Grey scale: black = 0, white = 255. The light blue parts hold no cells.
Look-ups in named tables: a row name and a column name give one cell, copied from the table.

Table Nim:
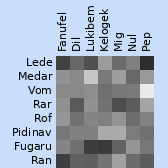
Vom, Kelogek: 111
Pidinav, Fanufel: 120
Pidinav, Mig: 171
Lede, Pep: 45
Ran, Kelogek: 116
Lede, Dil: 103
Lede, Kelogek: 155
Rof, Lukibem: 133
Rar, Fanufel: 145
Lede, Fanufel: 66
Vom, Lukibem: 142
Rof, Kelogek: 128
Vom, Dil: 137

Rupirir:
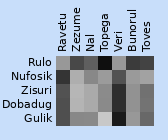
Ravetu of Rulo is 152
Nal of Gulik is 137
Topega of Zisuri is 139
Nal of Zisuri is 170
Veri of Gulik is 26
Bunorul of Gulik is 152
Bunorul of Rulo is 59
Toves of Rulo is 67
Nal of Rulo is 95
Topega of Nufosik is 155
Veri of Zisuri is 46
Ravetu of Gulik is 79
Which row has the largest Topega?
Gulik

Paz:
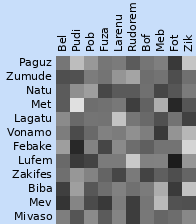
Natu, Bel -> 91
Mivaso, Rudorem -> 61
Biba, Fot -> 58
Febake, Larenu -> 138
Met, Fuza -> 113
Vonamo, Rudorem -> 144
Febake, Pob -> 130
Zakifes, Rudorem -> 122
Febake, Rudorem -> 109
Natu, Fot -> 86
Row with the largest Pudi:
Met

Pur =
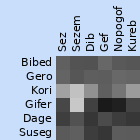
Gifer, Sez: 71
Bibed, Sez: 96
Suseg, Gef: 54
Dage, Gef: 75
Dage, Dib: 54
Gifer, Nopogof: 32
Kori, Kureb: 156
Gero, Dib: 94
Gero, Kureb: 101
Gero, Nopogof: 104
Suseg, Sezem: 95
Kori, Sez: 161
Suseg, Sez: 90
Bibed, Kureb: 86
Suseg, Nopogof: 92
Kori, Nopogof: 117
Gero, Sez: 100
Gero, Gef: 93

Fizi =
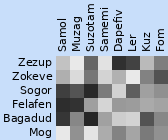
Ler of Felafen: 156
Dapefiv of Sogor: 210
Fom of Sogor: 144
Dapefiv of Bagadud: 205
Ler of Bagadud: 211
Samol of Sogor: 63
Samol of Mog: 232
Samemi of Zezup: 226
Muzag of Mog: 145
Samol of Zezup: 194
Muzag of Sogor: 84
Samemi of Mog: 172
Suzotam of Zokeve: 118
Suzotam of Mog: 228
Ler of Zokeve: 233
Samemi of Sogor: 123
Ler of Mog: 165

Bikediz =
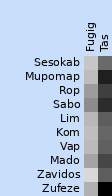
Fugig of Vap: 186
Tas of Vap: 96
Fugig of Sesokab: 198
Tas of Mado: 70
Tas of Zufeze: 0
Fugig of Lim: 184
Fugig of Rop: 156
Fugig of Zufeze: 176
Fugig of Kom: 190
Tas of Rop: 63
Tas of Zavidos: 93
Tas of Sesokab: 106
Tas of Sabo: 44
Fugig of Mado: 164
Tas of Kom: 102
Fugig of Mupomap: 188
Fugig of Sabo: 140

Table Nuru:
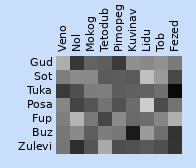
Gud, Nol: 55
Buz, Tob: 111
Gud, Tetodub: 94
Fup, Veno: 127
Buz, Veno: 119
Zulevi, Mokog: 85
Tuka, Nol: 80
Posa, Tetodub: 115
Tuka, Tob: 111
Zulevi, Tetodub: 169
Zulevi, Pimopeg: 78
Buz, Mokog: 94
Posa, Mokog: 84
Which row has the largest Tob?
Sot

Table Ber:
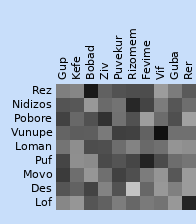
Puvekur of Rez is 82
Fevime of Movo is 124
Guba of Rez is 124
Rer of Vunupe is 112
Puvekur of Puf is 84
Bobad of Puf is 139
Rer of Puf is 117
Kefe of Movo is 110
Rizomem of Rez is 78
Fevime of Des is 103
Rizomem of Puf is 70
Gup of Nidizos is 84
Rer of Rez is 90
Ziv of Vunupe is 122
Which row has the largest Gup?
Lof

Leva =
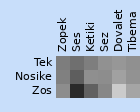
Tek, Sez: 145
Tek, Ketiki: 126
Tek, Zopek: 125
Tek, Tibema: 144
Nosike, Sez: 141
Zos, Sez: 135
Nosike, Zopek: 128
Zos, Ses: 42
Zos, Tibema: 165
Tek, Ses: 111

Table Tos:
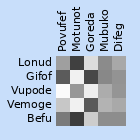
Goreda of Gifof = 72
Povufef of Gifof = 91
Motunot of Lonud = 64
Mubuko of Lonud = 139
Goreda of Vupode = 238
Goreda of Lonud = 220
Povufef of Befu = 122
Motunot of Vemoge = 241
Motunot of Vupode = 151
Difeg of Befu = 141
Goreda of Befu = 205
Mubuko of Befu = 141
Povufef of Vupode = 251

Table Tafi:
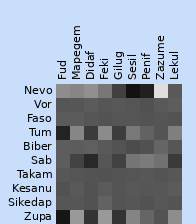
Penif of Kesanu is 86
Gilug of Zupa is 51
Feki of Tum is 139
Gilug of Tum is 61
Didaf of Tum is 59
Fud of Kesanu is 82
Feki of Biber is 89

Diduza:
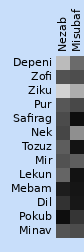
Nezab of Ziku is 210
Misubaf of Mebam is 21
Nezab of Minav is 84
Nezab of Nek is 70
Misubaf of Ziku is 173
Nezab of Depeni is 187
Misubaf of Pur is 72
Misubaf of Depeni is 107
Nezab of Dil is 50
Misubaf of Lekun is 18
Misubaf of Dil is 23
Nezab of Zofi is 82
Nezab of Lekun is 101
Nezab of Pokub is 14
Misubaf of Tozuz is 19
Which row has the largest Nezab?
Ziku

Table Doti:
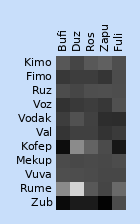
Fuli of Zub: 75
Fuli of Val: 58
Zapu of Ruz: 79
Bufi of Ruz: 76
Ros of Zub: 27
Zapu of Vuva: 71
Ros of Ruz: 78
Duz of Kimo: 69
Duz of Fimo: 61
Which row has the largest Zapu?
Kimo

